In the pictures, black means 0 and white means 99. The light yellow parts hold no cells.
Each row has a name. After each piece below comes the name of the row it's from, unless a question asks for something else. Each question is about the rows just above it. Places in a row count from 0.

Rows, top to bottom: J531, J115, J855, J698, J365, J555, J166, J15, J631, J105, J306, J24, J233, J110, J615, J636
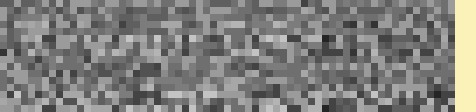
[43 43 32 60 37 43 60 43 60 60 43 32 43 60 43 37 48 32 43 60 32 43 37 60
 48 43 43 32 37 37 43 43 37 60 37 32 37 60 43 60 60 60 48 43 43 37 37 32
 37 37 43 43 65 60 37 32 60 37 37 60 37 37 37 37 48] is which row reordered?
J115
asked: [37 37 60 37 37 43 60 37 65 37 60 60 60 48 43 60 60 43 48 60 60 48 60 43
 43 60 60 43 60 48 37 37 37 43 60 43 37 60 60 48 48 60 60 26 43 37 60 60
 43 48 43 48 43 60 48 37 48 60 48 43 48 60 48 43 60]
J531
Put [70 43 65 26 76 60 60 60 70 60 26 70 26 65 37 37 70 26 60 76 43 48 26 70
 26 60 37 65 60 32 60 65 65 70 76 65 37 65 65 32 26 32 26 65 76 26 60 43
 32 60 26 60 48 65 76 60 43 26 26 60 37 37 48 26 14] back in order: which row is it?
J636
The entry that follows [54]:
[43]
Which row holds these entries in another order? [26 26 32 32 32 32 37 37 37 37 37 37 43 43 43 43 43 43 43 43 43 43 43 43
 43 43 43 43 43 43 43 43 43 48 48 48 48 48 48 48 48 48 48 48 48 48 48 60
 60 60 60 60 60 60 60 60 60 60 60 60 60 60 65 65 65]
J24
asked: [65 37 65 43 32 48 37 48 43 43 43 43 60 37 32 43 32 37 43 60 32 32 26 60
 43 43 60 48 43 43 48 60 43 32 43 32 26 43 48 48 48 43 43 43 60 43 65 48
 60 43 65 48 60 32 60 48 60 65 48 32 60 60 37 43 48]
J105

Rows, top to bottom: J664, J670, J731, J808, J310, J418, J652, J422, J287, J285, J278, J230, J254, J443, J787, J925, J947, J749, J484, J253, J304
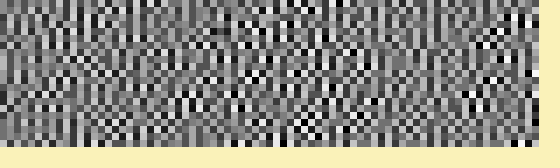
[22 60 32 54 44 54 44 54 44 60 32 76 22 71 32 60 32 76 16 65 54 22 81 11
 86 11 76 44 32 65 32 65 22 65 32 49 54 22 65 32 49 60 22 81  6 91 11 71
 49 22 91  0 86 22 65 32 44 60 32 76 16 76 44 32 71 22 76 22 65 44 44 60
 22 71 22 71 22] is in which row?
J947
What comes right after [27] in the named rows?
[76]
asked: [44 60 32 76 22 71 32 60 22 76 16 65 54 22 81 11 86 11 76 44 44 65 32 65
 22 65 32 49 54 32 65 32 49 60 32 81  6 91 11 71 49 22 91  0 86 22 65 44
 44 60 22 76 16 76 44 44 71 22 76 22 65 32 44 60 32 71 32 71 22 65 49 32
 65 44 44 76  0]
J749
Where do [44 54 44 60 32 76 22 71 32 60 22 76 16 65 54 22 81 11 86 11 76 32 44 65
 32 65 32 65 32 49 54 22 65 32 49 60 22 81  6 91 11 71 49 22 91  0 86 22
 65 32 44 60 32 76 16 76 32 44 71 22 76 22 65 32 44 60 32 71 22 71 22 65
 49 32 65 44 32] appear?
J253
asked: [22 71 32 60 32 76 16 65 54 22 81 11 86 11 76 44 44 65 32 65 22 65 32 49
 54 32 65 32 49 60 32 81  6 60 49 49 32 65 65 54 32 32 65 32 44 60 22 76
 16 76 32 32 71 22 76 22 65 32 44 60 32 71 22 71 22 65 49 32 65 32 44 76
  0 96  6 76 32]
J731
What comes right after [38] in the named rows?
[65]
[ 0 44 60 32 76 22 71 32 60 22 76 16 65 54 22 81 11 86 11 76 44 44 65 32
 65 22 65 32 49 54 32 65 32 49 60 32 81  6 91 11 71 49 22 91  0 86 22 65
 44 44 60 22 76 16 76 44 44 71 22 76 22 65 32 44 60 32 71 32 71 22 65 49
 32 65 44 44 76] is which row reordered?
J749

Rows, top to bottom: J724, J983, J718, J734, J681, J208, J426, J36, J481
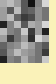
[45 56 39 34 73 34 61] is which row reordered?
J983
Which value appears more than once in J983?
[34]
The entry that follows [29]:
[56]
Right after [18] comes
[83]
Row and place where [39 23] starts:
J718, 2
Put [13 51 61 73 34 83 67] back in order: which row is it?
J734
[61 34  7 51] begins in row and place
J724, 2

